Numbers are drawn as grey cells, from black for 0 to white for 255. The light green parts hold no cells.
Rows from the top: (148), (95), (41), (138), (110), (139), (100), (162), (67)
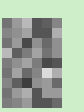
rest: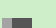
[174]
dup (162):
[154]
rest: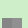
[163  85  85 174]
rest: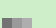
[ 85 154 154]
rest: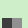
[154 106]

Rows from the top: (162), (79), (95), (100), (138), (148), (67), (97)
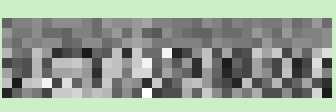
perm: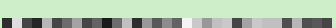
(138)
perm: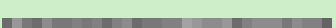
(162)
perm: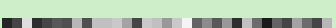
(138)
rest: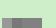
[140]

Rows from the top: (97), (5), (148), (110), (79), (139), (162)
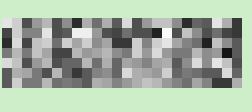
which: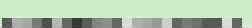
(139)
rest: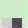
[153 183  79 141  44 174 111 174  90 218  79 153 194 194 141  44 101  90
 228 174  56]
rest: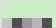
[101 101 183 111 174 101 165 153 131 165 174  90 141 218 141 228 194  79]
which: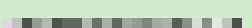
(79)

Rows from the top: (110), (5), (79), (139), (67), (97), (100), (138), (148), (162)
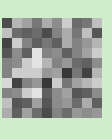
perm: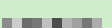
(110)
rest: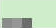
[172  96]
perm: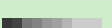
(97)
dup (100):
[204]
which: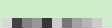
(100)
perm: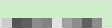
(138)

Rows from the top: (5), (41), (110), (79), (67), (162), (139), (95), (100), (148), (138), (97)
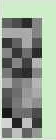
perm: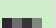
(79)
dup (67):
[64]
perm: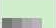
(139)
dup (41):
[169]
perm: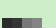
(162)
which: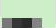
(162)
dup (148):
[109]

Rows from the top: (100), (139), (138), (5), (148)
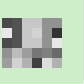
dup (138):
[199]
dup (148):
[177]
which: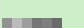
(5)
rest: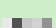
[51]

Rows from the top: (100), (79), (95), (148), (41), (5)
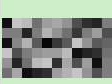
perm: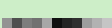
(5)
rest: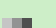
[125]
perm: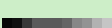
(95)
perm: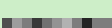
(79)
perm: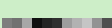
(5)

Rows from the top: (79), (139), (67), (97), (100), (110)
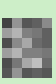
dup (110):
[86]
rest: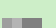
[119]
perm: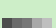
(100)
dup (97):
[128]

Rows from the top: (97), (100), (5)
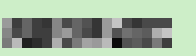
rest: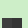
[134  73 101  82  53 154 196  73  53  73  73  73]
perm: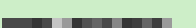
(97)
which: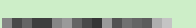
(100)
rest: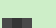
[73 73]
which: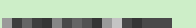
(97)

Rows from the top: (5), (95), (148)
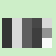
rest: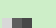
[216]
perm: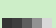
(95)
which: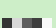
(148)

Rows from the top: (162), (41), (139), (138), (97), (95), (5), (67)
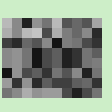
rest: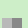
[ 32 146 116 185  84 104  84 164]
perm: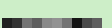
(138)

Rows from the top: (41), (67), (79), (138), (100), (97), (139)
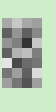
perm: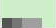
(139)
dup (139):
[159]
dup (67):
[96]
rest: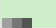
[159]
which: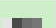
(100)

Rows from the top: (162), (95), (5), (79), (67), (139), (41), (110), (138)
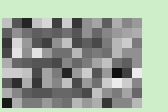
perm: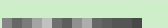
(67)
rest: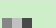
[153 112 204 236 204 134]
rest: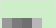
[153 173  54 134 134 183]

